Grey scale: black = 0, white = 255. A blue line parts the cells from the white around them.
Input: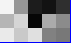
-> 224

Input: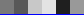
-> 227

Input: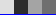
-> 44

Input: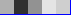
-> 146

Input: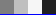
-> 191

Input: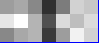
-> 157
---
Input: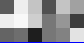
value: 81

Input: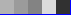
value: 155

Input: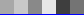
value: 137

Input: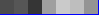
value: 86

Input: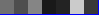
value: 57

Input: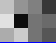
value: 86

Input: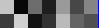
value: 30
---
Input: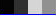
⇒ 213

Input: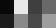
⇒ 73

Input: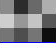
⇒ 117

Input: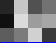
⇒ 209

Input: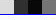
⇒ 8

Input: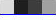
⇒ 61

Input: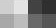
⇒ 105

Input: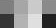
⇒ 223

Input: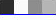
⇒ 141
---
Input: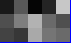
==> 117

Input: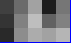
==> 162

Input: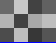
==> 55

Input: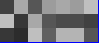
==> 180

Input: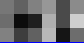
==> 21

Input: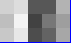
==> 99

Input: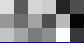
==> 253

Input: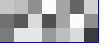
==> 219

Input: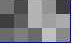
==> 191
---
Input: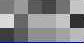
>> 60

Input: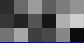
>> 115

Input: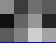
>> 91

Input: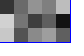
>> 200

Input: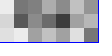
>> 224

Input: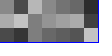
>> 74

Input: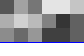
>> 140
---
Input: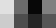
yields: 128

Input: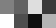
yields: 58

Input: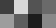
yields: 106

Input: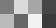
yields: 70

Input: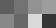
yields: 157

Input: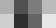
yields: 187

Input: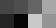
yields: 167

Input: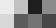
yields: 139
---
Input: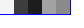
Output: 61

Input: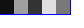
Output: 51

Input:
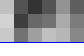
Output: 62

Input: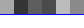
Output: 75

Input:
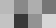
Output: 118

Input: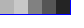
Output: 85

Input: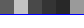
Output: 52

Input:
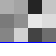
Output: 67
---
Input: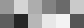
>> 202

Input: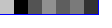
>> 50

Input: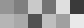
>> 58

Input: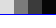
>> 7

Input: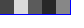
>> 135

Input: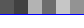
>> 147
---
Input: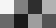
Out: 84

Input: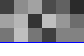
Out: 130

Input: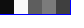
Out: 63

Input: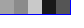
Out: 85

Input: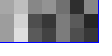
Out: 55

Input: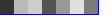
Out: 123

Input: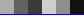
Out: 17
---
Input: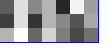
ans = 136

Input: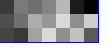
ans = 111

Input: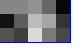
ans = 145

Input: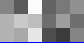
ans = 251

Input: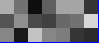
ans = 14

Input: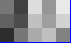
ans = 221

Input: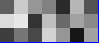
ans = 150

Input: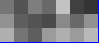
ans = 126
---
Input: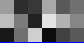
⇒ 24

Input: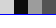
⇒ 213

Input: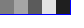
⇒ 125

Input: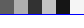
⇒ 94

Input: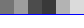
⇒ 117

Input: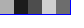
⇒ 175

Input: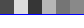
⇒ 75

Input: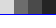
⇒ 219
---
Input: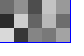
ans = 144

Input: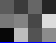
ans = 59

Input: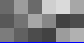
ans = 156

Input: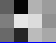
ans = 4

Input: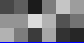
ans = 94

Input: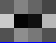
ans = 131

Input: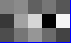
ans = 139

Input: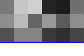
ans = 198
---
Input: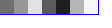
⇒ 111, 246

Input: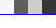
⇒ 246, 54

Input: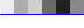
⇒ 236, 137

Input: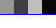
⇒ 151, 8

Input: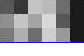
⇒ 88, 26

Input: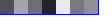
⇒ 80, 145
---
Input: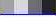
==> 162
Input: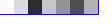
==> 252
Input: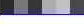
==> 43
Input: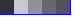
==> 49
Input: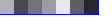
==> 177
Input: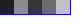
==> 32
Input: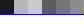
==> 27
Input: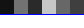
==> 18
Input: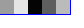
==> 157
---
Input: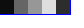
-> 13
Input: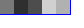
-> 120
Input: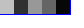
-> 193
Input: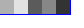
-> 176
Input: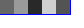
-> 102
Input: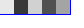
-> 232
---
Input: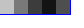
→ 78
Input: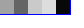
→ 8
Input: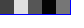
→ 118
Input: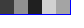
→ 164
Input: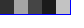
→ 195
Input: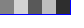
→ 46
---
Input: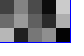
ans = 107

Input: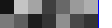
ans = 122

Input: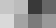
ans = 217

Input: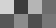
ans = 87

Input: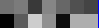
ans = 3

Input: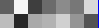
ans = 189

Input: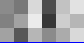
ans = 129
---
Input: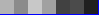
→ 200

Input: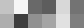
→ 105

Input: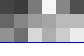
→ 122

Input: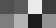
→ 234

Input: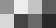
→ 196

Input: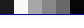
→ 167
